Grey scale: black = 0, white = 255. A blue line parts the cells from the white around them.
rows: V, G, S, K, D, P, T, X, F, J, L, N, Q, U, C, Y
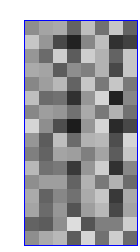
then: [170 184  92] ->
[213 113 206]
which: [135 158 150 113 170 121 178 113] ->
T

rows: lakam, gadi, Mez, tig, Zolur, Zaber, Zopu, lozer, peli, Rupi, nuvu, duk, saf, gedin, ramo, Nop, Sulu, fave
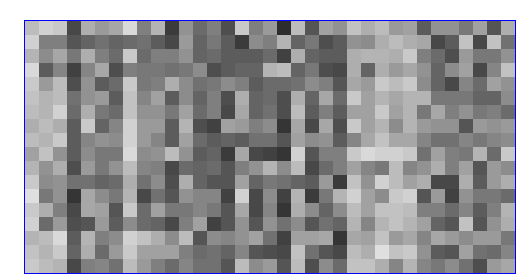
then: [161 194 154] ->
[167 133 167]
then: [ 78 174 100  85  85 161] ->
[100 120 113]

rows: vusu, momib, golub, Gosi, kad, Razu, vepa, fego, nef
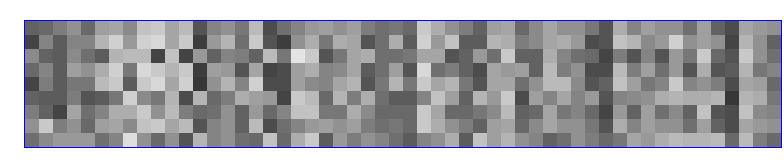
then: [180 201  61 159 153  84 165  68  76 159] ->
[173 132 138]
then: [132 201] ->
[132 145 125]
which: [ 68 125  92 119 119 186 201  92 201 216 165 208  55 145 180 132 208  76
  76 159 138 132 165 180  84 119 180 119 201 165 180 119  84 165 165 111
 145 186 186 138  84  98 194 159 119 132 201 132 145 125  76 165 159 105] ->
kad
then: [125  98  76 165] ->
[153 159  98]

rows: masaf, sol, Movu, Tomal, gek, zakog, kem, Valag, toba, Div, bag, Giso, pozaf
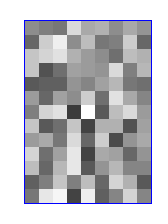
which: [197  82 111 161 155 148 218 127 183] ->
Tomal
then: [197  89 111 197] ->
[ 67 177 177]

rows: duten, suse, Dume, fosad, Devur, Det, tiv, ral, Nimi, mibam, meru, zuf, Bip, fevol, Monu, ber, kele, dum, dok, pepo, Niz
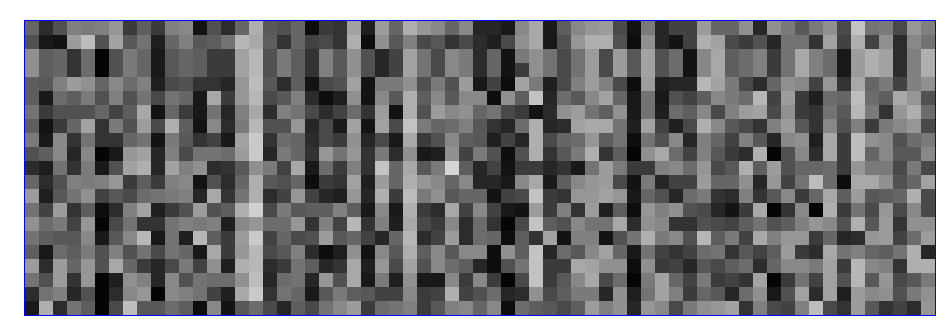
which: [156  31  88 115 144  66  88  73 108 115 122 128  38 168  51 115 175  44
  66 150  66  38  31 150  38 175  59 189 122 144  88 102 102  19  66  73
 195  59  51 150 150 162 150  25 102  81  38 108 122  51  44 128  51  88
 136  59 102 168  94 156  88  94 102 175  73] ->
Bip
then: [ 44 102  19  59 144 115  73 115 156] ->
[ 73 156  88]
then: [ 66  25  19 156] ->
[ 59 128  51]
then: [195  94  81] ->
[136 115 115]
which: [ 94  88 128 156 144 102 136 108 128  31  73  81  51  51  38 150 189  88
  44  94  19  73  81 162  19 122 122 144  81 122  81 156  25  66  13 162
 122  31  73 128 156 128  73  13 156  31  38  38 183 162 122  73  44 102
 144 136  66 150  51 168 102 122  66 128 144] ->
Devur
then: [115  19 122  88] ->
[51 66 25]

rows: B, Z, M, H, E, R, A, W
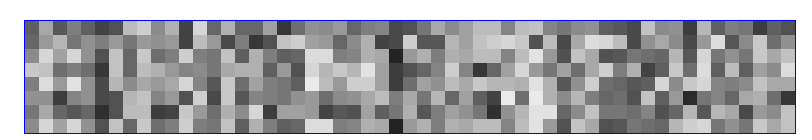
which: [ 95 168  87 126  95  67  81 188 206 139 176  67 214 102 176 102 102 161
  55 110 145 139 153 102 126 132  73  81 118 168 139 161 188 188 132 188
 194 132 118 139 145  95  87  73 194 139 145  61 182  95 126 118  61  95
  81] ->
B
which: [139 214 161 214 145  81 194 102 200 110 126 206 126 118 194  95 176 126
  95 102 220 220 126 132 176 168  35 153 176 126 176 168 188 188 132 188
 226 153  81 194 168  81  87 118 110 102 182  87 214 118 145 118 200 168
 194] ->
M
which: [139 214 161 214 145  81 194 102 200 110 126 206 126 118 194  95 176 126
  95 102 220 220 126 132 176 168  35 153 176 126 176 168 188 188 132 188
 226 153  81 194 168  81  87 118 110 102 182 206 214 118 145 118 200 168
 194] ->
W
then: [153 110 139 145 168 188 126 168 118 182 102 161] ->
[ 95  67 234]

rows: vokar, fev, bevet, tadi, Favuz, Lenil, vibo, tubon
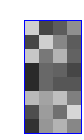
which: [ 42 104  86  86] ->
Favuz
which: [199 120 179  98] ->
bevet

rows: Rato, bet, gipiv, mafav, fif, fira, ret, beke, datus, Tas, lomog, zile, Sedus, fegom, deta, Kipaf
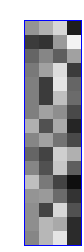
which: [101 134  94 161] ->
gipiv
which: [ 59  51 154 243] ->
bet

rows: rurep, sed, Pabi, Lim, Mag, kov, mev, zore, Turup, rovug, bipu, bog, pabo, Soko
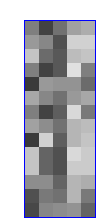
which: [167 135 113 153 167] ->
kov
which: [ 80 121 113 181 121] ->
pabo
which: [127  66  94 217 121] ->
mev
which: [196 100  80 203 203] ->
bipu
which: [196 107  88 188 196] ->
Pabi
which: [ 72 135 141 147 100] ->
Soko

